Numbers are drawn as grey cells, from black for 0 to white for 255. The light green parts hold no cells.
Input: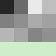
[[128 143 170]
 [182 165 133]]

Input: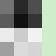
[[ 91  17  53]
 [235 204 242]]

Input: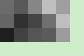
[[101  49  69]
 [ 30  66  86]]

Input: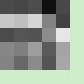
[[199 191 213]
 [ 75  85  82]]

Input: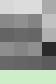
[[137 144 132]
 [100 105 102]]

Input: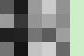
[[154  56 148]
 [ 31  34 117]]

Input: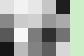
[[136 203 208]
 [ 88 248 124]]
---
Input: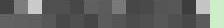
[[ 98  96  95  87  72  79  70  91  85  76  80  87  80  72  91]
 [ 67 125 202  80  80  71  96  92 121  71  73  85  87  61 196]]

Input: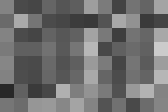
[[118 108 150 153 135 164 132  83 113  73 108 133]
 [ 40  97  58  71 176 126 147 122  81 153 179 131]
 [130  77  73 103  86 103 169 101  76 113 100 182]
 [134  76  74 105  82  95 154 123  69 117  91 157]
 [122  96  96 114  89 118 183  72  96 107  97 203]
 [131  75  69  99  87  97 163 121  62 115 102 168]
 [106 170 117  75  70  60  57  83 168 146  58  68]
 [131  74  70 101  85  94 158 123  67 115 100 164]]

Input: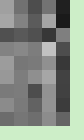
[[108 118 110 140 100]
 [139 122  98 147  60]
 [122 124  77 146  65]
 [152 125 143 166  66]
 [156 119 122 144  56]
 [130 136 125 193  77]
 [ 80  89  80  55 127]
 [166 130  91 165  26]
 [160 113  77 115  32]]

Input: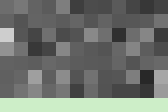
[[ 98 115 134 103 118  64 106  83  70  70  54 154]
 [ 96 102 159  94 140  84 114  84  86 126  40 166]
 [ 98  96  93 104  99  92  90  89 101  84 100 105]
 [146 114  56  69 135  96  89  84 103 133  93  76]
 [206  86  69 112  75  83 137 111  48 109 134  59]
 [ 99  84 100  98  92 101  85  99  86  87  90 114]
 [109 120  99  91 126  62  76  74  90  69  55  67]]

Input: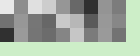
[[ 48 154 117 108 133 198 123 154 115]
 [114 151 118 103 201 183  90 152 135]
 [232 141 224 205 150 104  48 148 124]]

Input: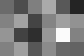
[[129 159  87 139 104  99]
 [149  66  46 152 251 130]
 [130 162  68 132 160 146]
 [107  77 127 170  88  36]]

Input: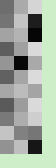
[[146 190  22]
 [196 129 118]
 [121 173 206]
 [ 90 156 218]
 [167 188 164]
 [ 97 165 219]
 [149   7 169]
 [ 93 160 218]
 [163 179   6]
 [116 195  29]
 [110 170 213]]
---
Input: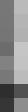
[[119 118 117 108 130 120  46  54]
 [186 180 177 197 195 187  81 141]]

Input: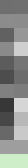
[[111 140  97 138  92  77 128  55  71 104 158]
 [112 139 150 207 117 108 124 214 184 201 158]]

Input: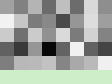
[[161 242 203  97 126]
 [129 198 112  57 184]
 [180 123 203 150 185]
 [107 136 145   8 194]
 [191  74 218  99 133]
 [108 150 123 241 169]
 [217 221 210  98 185]
 [142 158 131  68 240]]

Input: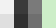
[[242 223]
 [ 58  48]
 [122 111]]

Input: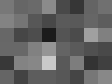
[[120 131 103 104  56 101]
 [102 117  70 104 131  67]
 [106  87  77 129 135  93]
 [139  72  27 149 201  93]
 [ 73  90  84 100  89  87]
 [ 54  89  75  90 125  69]
 [100 102 160  80  51 119]
 [112  93 128  73  64 136]]

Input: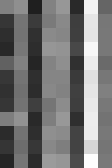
[[129  54  46  40  97  55  49  54 126  43  53  37]
 [143 116 115 119 129 116 112 115 146 115 109 118]
 [ 31  59  48  45  37  47  44  63  41  46  55  43]
 [130 122 138 150 131 133 136 117 126 143 136 155]
 [151 137 134 147 143 133 130 140 152 139 126 150]
 [ 41  62  63  72  48  58  64  62  47  67  67  75]
 [243 230 229 247 236 224 229 233 237 236 214 253]
 [101 119 120 120 106 119 128 120 115 120 117 121]]

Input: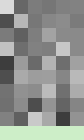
[[218  78 123 193  61  78 114 112 129]
 [103 183  96 110 155 170 145 140  96]
 [124 119 126 129 106 157 140  77 201]
 [118 135 163 126 179 158 187 148 168]
 [128 140 138 199 110 134 112 100  61]
 [130 123 138 138 161 185 172 133 147]]
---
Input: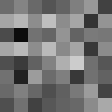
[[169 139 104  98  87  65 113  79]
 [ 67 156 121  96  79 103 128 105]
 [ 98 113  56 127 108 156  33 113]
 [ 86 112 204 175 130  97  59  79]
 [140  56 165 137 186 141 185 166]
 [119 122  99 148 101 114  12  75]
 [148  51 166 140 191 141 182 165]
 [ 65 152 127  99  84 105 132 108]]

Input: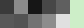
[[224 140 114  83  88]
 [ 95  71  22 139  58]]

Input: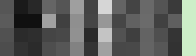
[[ 50  87 100  73  72 161  52 130  86  78  43  50  77]
 [ 52  79  99  63  82 196  41 145  72  69  46  43  81]
 [ 95  65 107  97  70 151  69 143  64 161  16  16  91]
 [ 58  84 105  68 100 214  67 159  85 101  40  26  86]]

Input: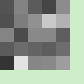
[[157 137 134 227  52]
 [109  93  99 108  91]
 [ 94 136 137  75 132]
 [177 201 145 125  80]
 [140  69  91 131  83]]

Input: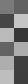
[[ 62 190]
 [ 63 174]
 [173  99]
 [ 55 186]
 [197  70]
 [ 97 122]]

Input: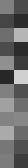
[[ 61 124]
 [ 80 119]
 [106 170]
 [135 131]
 [110 161]
 [ 80 128]
 [208  39]
 [ 61 144]
 [ 44  76]
 [182 110]
 [ 43  69]
 [ 75 128]]

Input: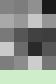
[[118 205 140 125]
 [ 85  42 107 202]
 [ 62  65  86 121]
 [149 199 152 169]
 [ 26 144 125 131]]

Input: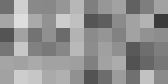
[[138 194 112 156 109  83 145 176 170 198 205 162]
 [119 102  82 172 162 128 159 162 162 170 162 165]
 [126 110  89 144 160 141 185 135 121 129 200 118]
 [141 146 162 130 149 139 179 107 144 115 162  84]
 [ 59 179 162 139  94  85 192 205 146 170 222 166]
 [162 126  97 162 151 127 183 150 136 137 208 111]]
